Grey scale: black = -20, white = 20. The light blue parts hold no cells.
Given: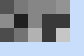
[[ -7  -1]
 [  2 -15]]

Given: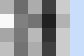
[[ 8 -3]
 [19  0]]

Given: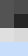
[[ -7  -8]
 [ -7 -14]]

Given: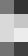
[[ -1 -12]
 [ 14  11]]

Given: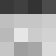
[[-11 -10]
 [ 10  11]]

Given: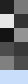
[[-15  -1]
 [ 16 -12]]

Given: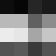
[[-18 -19]
 [  9   9]]

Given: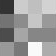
[[-12  12]
 [ -2   2]]

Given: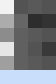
[[18 -7]
 [ 7 -4]]
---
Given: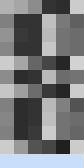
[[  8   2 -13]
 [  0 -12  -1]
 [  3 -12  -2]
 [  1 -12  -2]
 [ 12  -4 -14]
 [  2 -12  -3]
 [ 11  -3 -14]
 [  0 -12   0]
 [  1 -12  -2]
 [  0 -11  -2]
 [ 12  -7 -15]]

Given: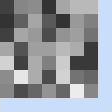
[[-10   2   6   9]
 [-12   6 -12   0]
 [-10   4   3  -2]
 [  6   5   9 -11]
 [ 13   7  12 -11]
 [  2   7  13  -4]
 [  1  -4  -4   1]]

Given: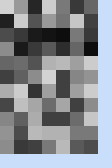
[[ 13 -14  -1  -4]
 [-15  -7  -2 -10]
 [ -8 -16 -18 -11]
 [  2 -11 -13 -18]
 [ -4  -7   9  12]
 [-10   2 -10   3]
 [  7 -12 -10  12]
 [ -9   6   6   2]
 [  1   7 -10  11]
 [  3   9   8  -1]
 [  2 -10   9  -8]]

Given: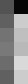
[[-7]
 [-5]
 [-2]
 [-1]
 [-3]
 [-5]]

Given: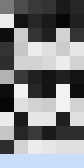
[[ -1 -11 -16]
 [ 17 -14 -19]
 [-18 -12  13]
 [-12  17  12]
 [-13  13  17]
 [  8 -15 -15]
 [-18 -14  18]
 [-19  13  18]
 [ 17  16 -15]
 [ 11 -11 -13]
 [-13  17  15]]

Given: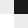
[[17]
 [20]]

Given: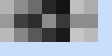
[[  8  -3 -17   7]
 [  4 -13 -11   2]
 [  9  -6 -16   9]]

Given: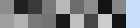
[[  2 -11   9   2   1]
 [  5  -1 -16  -9 -17]]
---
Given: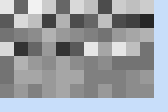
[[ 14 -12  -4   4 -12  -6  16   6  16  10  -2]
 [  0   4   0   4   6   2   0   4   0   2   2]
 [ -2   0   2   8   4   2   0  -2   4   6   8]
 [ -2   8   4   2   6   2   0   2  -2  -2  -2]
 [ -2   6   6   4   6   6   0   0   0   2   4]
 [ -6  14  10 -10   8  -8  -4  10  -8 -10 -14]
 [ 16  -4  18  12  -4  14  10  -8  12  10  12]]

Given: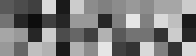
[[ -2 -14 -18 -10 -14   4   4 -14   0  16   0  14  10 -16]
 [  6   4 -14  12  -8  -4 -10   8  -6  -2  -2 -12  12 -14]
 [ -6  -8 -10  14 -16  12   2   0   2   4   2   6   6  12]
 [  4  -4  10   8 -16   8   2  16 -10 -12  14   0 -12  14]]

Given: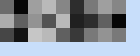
[[  7  -5   3  -7   9 -15 -13  -5 -19]
 [ -3 -19   5   9   1 -13  -1   5   1]
 [ -9 -17  11   9  -5 -11  -1   3  -1]]

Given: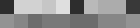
[[  3   1  -3  -1  -1  -3  -3   1   1   3]
 [-13  13  13  11  15 -13   9   7   7 -11]]

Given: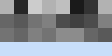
[[ -4  -6  -2   0  -8 -10  -8   0]
 [ -2  -4   0  -2   2   2  -4  -6]
 [  8 -14  12   8  10 -16 -12   8]]

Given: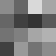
[[ -4 -10 -12  -6]
 [-10   4  -2   2]
 [ -2   0   6   8]
 [  2  -4  14   6]]
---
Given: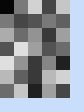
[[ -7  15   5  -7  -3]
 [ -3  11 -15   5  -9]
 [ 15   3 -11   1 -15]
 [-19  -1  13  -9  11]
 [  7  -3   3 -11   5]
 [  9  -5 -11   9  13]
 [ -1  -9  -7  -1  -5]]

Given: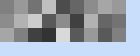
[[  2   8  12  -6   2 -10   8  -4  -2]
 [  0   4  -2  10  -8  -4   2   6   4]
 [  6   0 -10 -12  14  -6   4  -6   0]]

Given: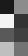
[[-16   2]
 [ 10  -2]
 [ -6 -10]
 [ 18 -12]]

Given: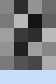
[[ -1   9 -17  -5]
 [ -1  -7  -9   7]
 [  5 -11 -13   9]
 [  1 -13   3  -3]
 [  3 -15   5   1]]

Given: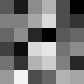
[[  4  18  -8  -4   8   6]
 [ -4   2 -14 -20  -6  -4]
 [  0   0   6  14  -8 -12]
 [ -2 -12   8  12   0 -14]
 [ -6 -16   2   8  -8 -20]
 [-10 -18  14  16  -2   2]]

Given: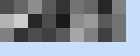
[[  8  12 -14  -8 -16   2   4  -6  -2]
 [ -8  -4   2  -6 -12  -2  -4 -14   0]
 [  0 -12  -8 -10  -6   6   0 -10  -2]]

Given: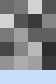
[[  3   7   5 -11]
 [ -1   5  -5  -5]
 [ -9   1   9 -13]
 [ -3  -1  13  -7]
 [ 13  -7 -11   1]]
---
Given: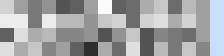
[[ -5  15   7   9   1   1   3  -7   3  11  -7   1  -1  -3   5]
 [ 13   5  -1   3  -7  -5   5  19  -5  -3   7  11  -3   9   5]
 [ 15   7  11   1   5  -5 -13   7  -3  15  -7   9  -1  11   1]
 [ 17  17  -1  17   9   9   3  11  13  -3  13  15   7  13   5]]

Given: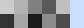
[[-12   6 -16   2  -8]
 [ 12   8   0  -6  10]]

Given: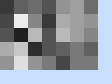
[[-11  -5  -3  -7   3   5  -3]
 [ -9  17   1 -11   7   5   3]
 [ -7 -15   9  -7   9   5   1]
 [  3  15   3  -1  -9  -1  -1]
 [  7  11 -13  -7  -5  -1  -5]]

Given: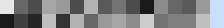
[[-16 -10 -14  10 -12   8  -4   4   6   2  12  -2   0   0  10]
 [ 16  -4  -8   6   4  -8   8  -6  -2  -8 -16   2  -4  -6   4]]

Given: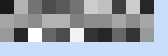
[[-16   8  -2  -8  -6  -2  12  10 -10  12 -14]
 [  4 -14  20  -4  -8  18 -12 -14  -4 -12   4]
 [  6   4   2   8   8   0   2   2   6   2   6]]

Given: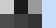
[[ -8 -10 -12]
 [ 12 -16   4]]

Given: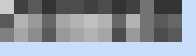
[[ -6   8   4  -4   6   8  10   8  -4   8  -2  -6  -4]
 [  0   6   2  -6   4   6   8   6  -8   4  -2  -8  -6]
 [ 12 -10  -6 -12  -8  -8 -10  -8 -12 -10  -2 -12 -12]]
